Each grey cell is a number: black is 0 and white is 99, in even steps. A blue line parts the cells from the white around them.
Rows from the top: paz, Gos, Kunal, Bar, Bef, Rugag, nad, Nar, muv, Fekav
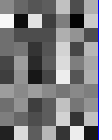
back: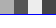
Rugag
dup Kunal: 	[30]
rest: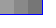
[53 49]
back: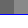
paz
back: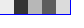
Fekav
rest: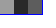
[85 49 65]
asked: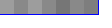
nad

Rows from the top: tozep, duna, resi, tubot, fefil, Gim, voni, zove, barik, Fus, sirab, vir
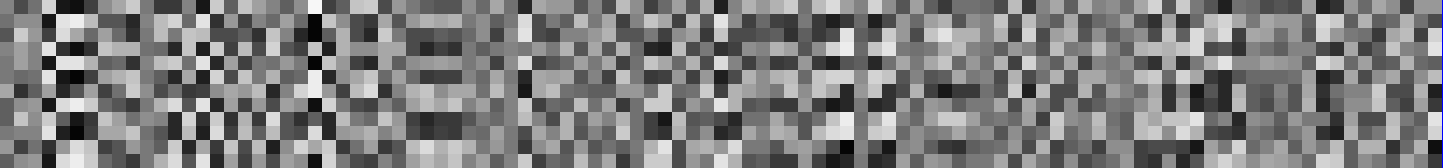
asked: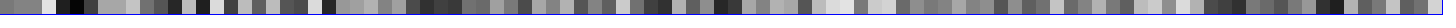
Fus
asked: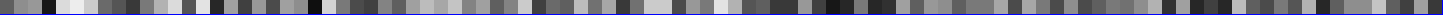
zove
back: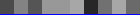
tozep
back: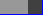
tozep
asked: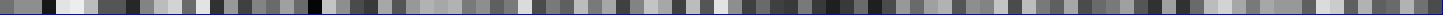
duna

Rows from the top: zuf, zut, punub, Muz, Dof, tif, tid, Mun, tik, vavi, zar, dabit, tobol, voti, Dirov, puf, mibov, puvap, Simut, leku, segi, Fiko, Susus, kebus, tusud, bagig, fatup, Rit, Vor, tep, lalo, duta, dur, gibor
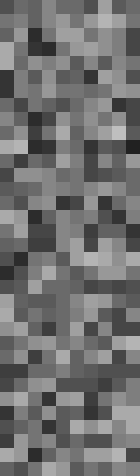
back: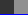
Dirov
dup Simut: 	[66]
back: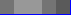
leku
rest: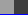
[45 56 49]
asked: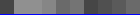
tobol
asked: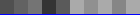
lalo
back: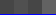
segi

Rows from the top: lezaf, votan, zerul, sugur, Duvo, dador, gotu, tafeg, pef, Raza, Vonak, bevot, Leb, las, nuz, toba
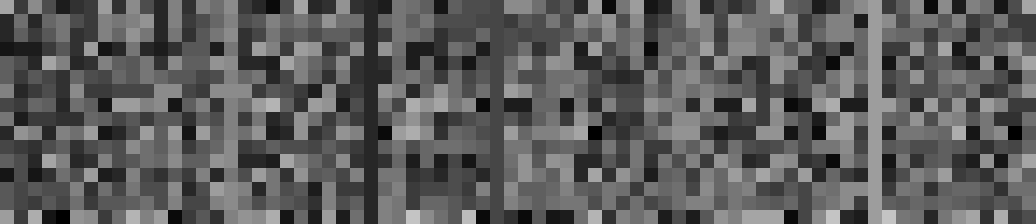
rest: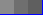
[50 23 34 40 54 23 27 37 30 30 27 37 30 23 15 37 46 30 40 43 43 40 37 27
 46 46 30 37 40 37 23 46 27 46 23 23 46 37 50 23 43 30 27 30 40 30 46 46
 54 27 61 34 37 30 30 37 34 27 19 30 27 40]
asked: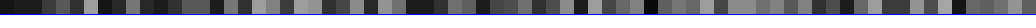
sugur
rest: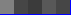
[46 43 54 54 61 23 46 43 19 37 40 40 34 19 43 43]
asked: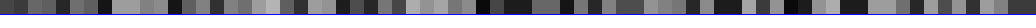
tafeg
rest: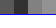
[54 67  8 40 11 61 11 43 15 50 46 76 54 43 34 73  4 27 19  4 34  8 11 43
 70 19 50 43 50 11 30 11 34 57 50 64 64 64  4 27 54 76 15 11 61 76 46 43
 15 46 57 64 19 67 23 30]
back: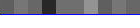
votan

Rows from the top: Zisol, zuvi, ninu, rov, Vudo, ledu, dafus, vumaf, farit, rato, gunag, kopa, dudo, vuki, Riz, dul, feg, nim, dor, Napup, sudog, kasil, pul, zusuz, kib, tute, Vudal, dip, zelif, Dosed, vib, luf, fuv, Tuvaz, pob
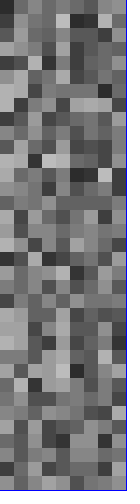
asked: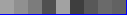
rov
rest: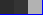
[41]
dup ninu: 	[34]
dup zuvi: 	[41]
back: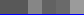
ninu

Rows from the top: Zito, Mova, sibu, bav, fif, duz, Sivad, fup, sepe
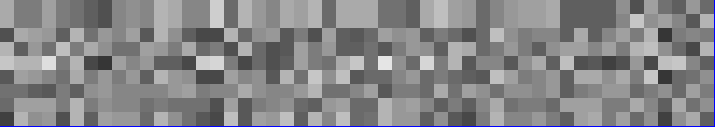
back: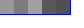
bav
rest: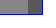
[56 66 37 74 31 34 25 31 59 28 74 77 52 37]
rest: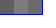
[31 41 74 56 48 52 52 37 66 37 52 62 48 70 21 48 52 48]
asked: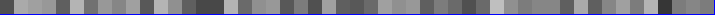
sibu
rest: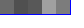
[59 37 37 44 34 48 59 56 37 70 66 41 48 59 48 37 56 62 62 52 62 48 70 74
 56 41 28 70]

